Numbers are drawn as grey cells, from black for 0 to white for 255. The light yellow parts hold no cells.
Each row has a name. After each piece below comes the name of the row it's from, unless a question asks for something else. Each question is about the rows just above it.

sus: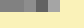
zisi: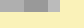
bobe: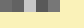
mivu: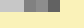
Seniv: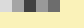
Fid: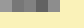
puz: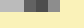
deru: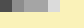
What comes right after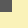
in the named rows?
119
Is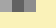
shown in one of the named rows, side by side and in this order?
no
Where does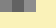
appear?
Fid

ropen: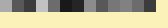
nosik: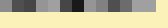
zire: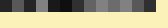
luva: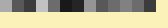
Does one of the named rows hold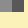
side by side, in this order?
yes
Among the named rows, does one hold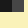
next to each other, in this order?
no
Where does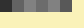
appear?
zire
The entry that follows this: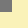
129

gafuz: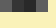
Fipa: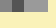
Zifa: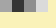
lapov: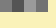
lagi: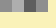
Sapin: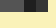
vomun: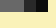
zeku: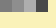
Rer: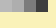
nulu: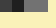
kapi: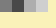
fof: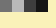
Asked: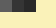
gafuz
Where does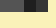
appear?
Sapin
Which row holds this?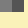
lapov
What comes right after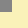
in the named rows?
84
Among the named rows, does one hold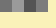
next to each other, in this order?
no
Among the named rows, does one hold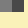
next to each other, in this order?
yes
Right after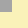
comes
53

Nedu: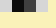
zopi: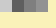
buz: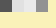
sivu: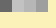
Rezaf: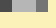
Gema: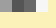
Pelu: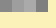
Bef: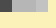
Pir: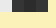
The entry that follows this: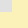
234
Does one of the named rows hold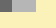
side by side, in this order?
no

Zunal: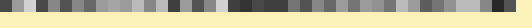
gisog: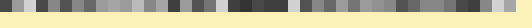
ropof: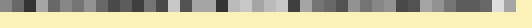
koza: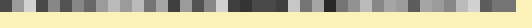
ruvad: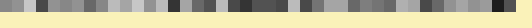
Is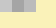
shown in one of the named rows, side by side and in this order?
yes
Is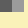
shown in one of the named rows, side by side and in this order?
no
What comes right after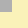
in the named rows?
165
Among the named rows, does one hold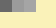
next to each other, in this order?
yes
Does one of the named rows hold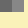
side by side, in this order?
yes
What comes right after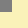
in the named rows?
116

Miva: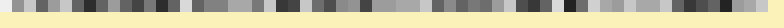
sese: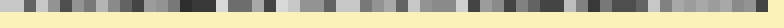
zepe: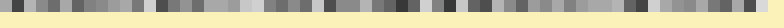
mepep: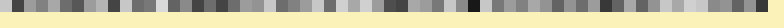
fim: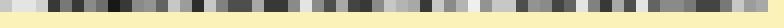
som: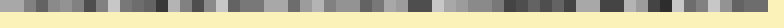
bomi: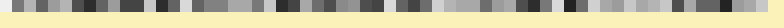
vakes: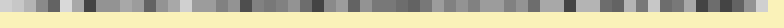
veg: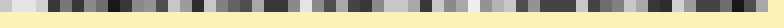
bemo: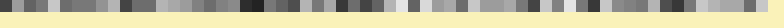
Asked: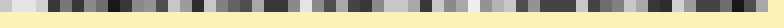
veg
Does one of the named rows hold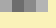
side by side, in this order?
no
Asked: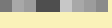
som
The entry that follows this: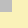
129
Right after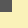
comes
156

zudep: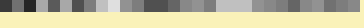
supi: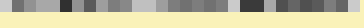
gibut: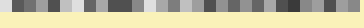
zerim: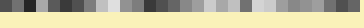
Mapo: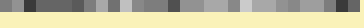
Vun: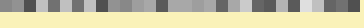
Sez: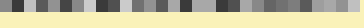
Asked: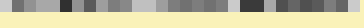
supi
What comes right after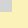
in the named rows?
203
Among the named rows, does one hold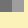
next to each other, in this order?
yes
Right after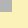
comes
90
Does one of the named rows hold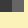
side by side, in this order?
yes
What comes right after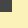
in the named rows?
136

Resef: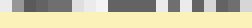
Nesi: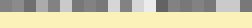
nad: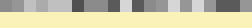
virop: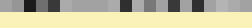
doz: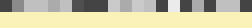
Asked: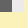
Resef
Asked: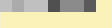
nad
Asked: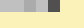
doz
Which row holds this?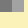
virop
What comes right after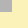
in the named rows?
171
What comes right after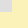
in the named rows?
235
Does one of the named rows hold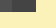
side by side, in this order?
yes

